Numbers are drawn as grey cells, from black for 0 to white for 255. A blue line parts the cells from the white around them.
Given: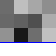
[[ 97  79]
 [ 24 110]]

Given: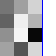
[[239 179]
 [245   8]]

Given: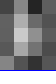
[[174 106]
 [202 144]]

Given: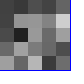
[[148 150]
 [ 32 153]]

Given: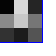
[[200 118]
 [ 28  84]]

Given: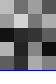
[[211 118]
 [ 43  52]]
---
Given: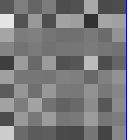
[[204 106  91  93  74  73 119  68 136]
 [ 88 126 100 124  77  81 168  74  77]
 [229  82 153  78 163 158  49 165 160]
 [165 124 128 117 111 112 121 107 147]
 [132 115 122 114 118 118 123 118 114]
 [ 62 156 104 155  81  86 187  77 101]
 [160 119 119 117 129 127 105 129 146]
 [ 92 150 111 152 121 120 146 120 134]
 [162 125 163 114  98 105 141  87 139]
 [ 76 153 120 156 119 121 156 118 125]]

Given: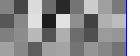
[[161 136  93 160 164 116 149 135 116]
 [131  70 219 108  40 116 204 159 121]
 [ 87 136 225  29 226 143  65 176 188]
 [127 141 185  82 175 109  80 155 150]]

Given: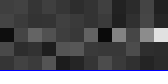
[[ 53  66  59  84  28  37  53  76  58  48  36  43]
 [ 63  66  53  63  54  45  51  64  34  43  68  33]
 [ 68  59  51  52  64  58  51  59  32  48  70  38]
 [ 14  69 100  81  62  56  98  10 131  70 140 225]
 [ 73  45  50  30  84  87  58  56  56  76  46  44]]

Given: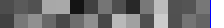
[[ 65 120 144 104  72 109 143  71 185 161  79 204  80 116 100]
 [ 77  90  81 168 169  20  65 117  78  40 120 188  81  84 119]]

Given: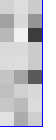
[[225 172 206]
 [210 221 203]
 [161 217 149]
 [184 241  60]
 [218 218 203]
 [219 221 203]
 [196 163  89]
 [191 208 216]
 [199 187 219]]

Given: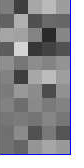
[[113 101 149 166 153]
 [125  63 167 186 157]
 [ 98 176  80 105 102]
 [165 161 131  42 134]
 [ 93 212  55  67  82]
 [143 118 141 131 147]
 [130  62 167 188 158]
 [123 153 140  76 145]
 [129 109 137 122 130]
 [118 123 116 133 118]
 [112 139  81 121  84]]

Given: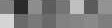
[[213 106 121 106 129 133 138 127]
 [127  42 141  93 116 191  91 147]]

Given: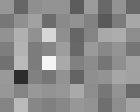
[[133 186 135 128 136 151 147 111 141 164]
 [150 102 143 147 147  92 155 104 147 104]
 [119 144 161 108 138 146 130  89 124 167]
 [146 176 145 214 143 102 132 169 173 141]
 [126 179 124 134 157 104 154 136 148 117]
 [113 186 124 245 169 129 140 117 143 162]
 [153  44 129 118 146 100 143 147 166 161]
 [151 132 152 147 150 169 141 119 147 105]]

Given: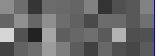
[[ 66  98 110 156 125  92  65 104  80  71  91]
 [141 109  53 108 105 101 129  51  80  88 130]
 [100 144 103 143 109  97  74 108 107  88 112]
 [213  82  34 166  94 103 111  90 179  79  81]]
